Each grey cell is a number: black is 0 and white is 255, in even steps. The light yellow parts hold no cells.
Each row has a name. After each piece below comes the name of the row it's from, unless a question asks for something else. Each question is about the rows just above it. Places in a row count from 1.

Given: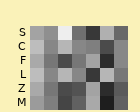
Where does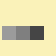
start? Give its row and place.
M, 1
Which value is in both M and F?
[169]
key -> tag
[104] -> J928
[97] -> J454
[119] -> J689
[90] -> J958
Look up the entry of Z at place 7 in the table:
J958
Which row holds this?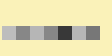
L

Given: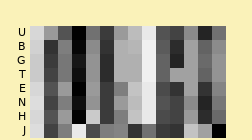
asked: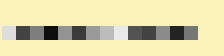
N
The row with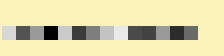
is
H
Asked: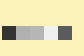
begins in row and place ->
B, 6
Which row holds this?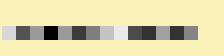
E
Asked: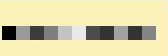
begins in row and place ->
E, 4

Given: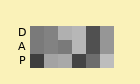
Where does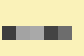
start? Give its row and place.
P, 1
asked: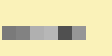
D

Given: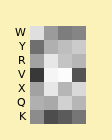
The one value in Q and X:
[182]
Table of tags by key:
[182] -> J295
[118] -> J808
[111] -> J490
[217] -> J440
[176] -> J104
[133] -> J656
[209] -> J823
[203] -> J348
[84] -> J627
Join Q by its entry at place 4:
J295
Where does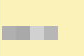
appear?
Q

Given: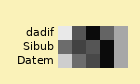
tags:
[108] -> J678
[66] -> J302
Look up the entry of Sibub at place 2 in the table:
J302
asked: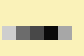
Datem
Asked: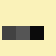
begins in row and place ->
Sibub, 2
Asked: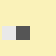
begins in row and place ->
dadif, 1
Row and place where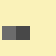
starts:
Datem, 2
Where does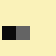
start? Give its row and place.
dadif, 3

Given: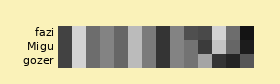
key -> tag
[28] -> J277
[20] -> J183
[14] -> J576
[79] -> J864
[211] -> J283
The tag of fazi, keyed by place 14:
J183
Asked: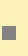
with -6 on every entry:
[125]

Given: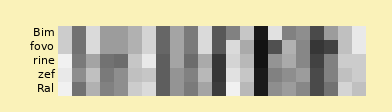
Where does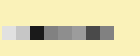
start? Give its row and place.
zef, 13
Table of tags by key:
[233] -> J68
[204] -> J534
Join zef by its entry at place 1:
J68
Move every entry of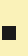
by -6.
[20]

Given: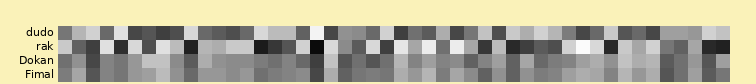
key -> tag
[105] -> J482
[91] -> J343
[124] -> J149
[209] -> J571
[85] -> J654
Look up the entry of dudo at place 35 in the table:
J571
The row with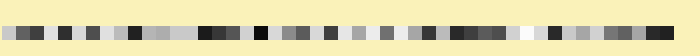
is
rak

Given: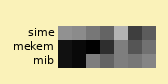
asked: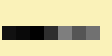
mekem
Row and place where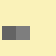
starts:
mib, 4
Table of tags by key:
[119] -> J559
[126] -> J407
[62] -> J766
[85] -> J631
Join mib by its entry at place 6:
J559
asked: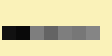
mib
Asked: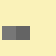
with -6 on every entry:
[113  94]

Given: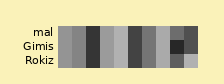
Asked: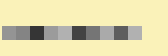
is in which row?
Rokiz
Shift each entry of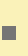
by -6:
[111]
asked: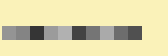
mal
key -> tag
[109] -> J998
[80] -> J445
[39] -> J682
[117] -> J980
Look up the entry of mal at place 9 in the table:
J998

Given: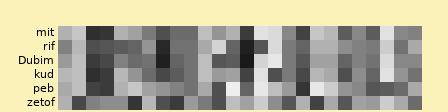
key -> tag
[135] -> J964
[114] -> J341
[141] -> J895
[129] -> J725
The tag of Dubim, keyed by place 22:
J725
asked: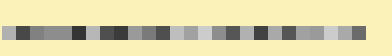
zetof
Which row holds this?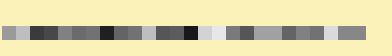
Dubim
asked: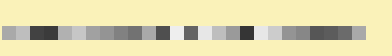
peb

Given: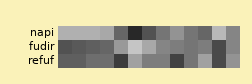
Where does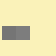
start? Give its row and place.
fudir, 10
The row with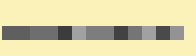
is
refuf

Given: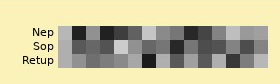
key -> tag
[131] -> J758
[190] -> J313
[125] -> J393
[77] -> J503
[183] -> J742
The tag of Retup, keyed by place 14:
J393
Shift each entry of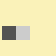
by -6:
[ 77 198]

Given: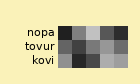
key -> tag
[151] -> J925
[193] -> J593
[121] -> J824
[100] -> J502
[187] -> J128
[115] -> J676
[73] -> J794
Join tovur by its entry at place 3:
J824
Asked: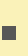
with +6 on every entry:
[93]
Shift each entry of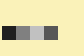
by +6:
[ 38 134 199  93]

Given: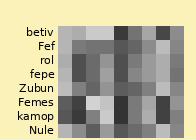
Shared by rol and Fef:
[122]
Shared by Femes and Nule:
[93]
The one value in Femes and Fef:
[122]
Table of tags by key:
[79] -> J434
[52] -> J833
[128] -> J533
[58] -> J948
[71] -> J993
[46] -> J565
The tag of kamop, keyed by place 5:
J833
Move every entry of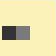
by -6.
[ 46 116]

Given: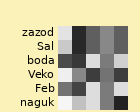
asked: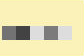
Feb
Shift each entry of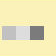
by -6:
[187 215 117]
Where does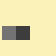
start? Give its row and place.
Veko, 4

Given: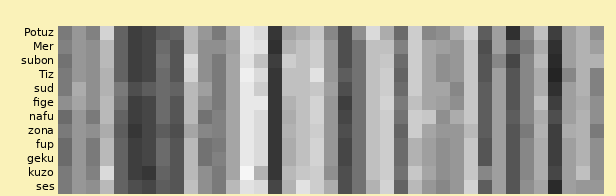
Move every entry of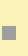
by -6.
[153]
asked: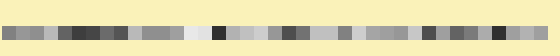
Mer
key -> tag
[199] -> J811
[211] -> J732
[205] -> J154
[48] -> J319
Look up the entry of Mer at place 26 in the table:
J154
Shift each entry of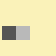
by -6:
[ 79 179]
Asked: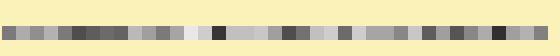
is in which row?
sud

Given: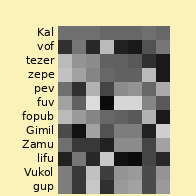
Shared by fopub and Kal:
[103]
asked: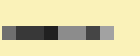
Zamu
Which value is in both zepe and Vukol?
[193]
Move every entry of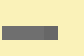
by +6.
[117 117 117 109]

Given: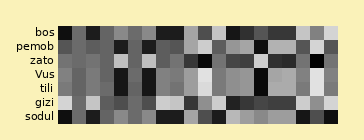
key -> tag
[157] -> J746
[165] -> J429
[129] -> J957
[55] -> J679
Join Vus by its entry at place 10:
J746
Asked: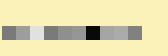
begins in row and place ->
Vus, 9

